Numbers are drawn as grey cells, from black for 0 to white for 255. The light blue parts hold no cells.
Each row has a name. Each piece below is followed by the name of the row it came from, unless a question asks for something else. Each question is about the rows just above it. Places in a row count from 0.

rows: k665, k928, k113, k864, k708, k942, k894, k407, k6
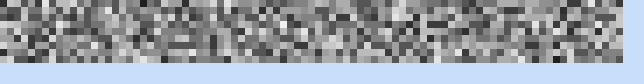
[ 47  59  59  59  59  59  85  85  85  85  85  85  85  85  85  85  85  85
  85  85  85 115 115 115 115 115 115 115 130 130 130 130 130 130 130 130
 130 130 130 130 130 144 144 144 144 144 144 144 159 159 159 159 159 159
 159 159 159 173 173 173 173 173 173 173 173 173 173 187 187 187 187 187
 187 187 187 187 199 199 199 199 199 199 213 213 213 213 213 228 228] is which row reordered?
k407
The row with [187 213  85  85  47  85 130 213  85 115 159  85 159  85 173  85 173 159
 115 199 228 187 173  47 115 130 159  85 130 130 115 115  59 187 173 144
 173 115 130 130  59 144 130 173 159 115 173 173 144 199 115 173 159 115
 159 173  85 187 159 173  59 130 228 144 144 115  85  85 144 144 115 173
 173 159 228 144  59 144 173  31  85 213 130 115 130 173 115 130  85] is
k6
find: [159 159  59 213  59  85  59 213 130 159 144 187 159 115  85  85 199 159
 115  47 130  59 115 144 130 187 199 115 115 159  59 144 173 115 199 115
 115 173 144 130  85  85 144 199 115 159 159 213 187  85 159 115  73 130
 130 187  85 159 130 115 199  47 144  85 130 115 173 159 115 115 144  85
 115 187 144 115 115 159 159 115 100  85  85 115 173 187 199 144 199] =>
k942
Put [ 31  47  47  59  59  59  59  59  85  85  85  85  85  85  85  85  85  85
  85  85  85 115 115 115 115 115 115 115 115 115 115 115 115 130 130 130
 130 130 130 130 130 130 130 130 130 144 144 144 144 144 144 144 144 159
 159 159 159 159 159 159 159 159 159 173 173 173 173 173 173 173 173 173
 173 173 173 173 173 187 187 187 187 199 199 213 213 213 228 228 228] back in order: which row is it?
k665
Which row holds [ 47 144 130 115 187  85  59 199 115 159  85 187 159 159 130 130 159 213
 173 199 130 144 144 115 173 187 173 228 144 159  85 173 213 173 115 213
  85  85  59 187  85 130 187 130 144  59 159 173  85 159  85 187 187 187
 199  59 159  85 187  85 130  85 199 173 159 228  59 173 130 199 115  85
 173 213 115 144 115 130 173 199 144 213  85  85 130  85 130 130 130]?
k407
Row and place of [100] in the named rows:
k942, 80
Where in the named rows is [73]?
k942, 52

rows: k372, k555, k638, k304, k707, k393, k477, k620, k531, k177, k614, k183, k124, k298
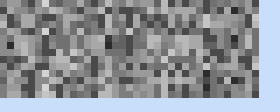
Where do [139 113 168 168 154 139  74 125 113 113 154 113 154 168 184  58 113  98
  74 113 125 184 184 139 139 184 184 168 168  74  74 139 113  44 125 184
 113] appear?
k393
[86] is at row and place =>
k614, 3
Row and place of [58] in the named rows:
k393, 15
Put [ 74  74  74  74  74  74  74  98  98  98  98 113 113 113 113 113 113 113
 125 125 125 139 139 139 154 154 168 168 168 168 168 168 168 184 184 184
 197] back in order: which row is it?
k304

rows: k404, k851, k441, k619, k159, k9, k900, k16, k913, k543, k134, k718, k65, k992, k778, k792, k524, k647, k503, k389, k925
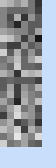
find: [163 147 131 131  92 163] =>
k159
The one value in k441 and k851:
[131]
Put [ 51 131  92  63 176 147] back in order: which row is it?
k647
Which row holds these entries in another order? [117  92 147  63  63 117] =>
k900

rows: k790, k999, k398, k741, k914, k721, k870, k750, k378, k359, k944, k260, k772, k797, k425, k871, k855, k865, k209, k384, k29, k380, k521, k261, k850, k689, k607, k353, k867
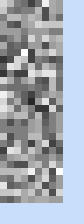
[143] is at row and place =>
k797, 6
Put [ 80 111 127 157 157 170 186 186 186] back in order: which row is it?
k398

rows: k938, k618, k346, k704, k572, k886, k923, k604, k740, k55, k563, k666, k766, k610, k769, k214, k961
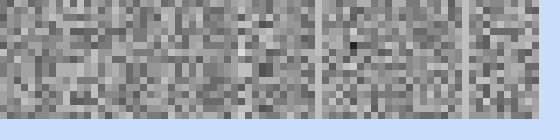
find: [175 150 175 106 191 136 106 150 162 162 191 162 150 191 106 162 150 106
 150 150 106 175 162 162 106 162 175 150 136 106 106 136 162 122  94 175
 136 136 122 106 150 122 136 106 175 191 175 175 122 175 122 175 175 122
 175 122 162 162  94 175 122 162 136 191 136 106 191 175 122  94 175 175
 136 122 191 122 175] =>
k766
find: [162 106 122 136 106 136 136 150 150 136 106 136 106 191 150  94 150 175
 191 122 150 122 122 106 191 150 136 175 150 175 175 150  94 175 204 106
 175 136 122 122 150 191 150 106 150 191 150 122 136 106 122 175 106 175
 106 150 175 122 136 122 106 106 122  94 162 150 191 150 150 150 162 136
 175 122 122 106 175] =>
k961

